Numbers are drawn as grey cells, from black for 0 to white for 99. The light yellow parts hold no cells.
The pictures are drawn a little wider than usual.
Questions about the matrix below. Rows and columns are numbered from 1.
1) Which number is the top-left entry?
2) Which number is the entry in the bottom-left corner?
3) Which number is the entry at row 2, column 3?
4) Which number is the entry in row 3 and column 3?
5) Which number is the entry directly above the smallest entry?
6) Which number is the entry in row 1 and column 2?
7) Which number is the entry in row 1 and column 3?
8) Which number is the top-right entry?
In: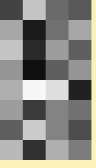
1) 26
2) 72
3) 44
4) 61
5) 16
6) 76
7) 41
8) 34

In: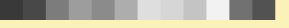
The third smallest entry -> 32
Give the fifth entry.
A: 54
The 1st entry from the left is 22
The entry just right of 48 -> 61

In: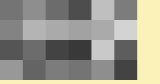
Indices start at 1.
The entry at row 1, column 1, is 45
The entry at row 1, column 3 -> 42
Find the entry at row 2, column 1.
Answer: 51
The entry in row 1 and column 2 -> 55
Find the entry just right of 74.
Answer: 48
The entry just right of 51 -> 70
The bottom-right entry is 26

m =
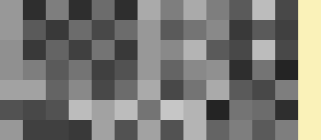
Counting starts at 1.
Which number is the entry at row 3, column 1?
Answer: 56
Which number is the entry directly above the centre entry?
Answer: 59
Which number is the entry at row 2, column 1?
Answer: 59
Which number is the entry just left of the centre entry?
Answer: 32
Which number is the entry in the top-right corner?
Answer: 28
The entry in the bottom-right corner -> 49
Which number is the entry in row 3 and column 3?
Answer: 39
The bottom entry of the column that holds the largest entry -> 32
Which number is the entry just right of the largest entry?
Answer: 70
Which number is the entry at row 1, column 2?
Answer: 18
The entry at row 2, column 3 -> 22
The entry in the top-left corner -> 59
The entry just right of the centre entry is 39
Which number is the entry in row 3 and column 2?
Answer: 22
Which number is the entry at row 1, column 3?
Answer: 49
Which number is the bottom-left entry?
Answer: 59
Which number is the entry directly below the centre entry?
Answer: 66
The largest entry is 77
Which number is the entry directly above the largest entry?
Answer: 28

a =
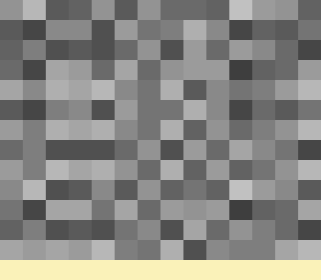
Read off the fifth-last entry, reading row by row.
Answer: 53
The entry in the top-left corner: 57
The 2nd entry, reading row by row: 71
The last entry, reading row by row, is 71
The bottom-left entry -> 64
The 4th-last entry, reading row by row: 49
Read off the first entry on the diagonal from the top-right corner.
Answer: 38
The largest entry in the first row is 75
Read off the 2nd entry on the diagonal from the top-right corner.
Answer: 35
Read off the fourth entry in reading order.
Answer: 38

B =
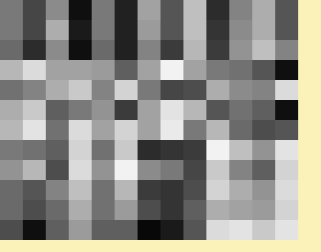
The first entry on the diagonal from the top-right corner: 33
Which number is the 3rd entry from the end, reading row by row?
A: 88
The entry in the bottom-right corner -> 88
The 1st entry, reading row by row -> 47
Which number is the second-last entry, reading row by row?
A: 78
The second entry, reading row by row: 27
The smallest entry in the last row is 3
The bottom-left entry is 30
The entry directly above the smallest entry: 30
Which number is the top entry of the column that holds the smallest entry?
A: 63
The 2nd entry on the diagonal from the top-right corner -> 67
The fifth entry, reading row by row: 47
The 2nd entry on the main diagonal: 27
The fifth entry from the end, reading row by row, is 33

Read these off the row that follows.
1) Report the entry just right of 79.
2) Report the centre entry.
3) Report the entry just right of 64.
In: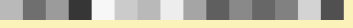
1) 72
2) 92
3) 37

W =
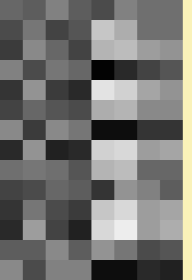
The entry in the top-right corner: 43
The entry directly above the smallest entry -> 70
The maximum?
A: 92
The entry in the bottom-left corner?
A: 53
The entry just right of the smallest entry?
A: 16
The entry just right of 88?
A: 81
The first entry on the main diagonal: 40
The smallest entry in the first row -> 29
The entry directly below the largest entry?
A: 46
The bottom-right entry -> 13
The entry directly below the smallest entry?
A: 88
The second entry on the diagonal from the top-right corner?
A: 43
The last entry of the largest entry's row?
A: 67
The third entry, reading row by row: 50
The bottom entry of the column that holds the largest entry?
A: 5
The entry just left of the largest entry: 84
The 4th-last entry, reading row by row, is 5
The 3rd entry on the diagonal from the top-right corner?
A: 73
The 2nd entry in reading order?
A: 36
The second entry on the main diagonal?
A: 46

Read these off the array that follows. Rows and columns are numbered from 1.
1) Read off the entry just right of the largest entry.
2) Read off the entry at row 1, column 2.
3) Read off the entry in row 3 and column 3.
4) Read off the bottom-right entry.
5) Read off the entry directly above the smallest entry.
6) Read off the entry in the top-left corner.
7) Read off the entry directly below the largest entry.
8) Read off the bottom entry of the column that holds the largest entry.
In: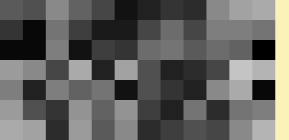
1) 70
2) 31
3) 49
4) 70
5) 45
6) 35
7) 66
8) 53

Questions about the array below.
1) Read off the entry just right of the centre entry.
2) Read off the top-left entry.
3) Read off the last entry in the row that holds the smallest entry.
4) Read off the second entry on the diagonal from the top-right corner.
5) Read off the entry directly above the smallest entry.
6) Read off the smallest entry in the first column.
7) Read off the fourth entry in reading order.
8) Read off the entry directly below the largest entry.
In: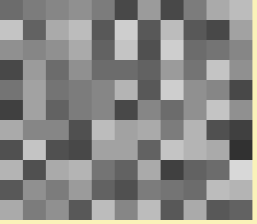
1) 52
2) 42
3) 19
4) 28
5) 25
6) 25
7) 56
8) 70
